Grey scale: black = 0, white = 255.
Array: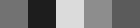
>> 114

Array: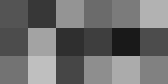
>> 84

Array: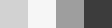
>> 210

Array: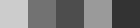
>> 204

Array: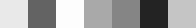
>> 233

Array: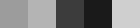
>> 156

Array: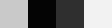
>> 201

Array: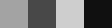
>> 163
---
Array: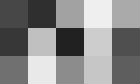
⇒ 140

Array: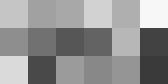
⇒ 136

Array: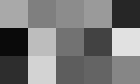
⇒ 93

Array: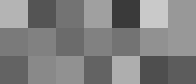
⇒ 174

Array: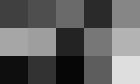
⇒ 6

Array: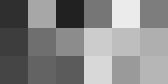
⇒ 216
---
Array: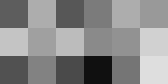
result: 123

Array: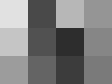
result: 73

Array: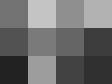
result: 196

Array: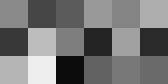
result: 153

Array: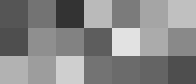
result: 123

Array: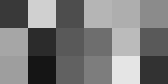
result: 181
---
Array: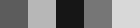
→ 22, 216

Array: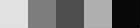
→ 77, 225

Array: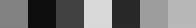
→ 217, 217

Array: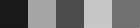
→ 76, 198

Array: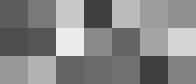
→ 137, 235

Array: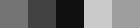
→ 16, 202

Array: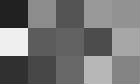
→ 98, 239
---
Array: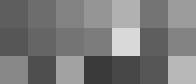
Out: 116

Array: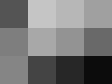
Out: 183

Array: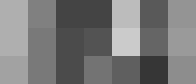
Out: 89

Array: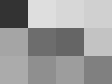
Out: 215

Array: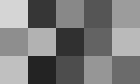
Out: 85

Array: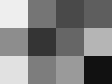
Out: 73
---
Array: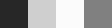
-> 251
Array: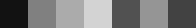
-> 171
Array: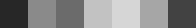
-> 107
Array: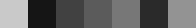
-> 65
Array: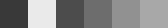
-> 76
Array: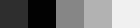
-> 134
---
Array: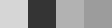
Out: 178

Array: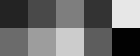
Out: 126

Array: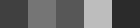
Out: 87

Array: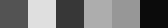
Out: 55

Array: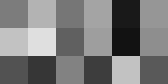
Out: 118

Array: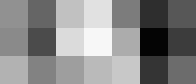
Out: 193

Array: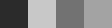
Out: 114

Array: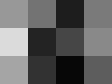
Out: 29

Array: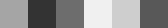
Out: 109
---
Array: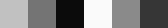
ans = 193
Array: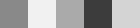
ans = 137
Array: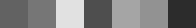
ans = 98
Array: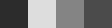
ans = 44
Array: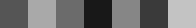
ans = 85
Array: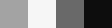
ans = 163
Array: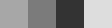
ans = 167
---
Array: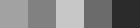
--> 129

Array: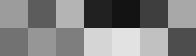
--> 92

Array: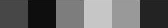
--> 14

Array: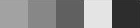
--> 135

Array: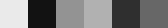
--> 18

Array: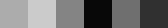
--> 203

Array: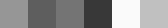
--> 94

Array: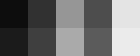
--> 49
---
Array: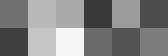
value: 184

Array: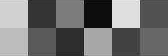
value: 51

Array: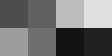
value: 96

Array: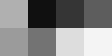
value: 16

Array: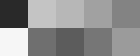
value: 196

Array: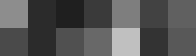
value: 43

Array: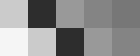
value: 45
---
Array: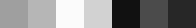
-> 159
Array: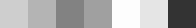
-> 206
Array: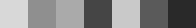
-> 216
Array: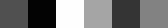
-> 80
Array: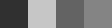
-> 48
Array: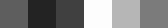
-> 94
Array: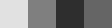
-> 225
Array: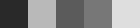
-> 41
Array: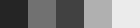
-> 37
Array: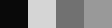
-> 9
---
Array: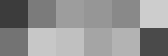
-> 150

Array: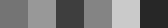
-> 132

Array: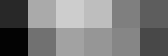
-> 190

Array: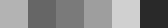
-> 158

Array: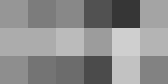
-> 81

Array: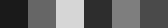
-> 45

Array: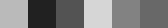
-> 214
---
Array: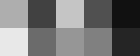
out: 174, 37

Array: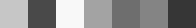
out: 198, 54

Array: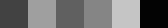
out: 66, 3

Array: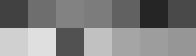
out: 65, 150

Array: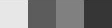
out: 231, 54

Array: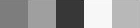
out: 125, 184
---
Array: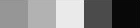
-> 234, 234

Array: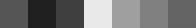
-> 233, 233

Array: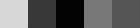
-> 3, 215

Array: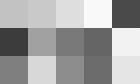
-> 121, 249

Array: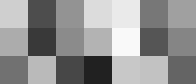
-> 179, 249

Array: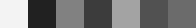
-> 60, 243
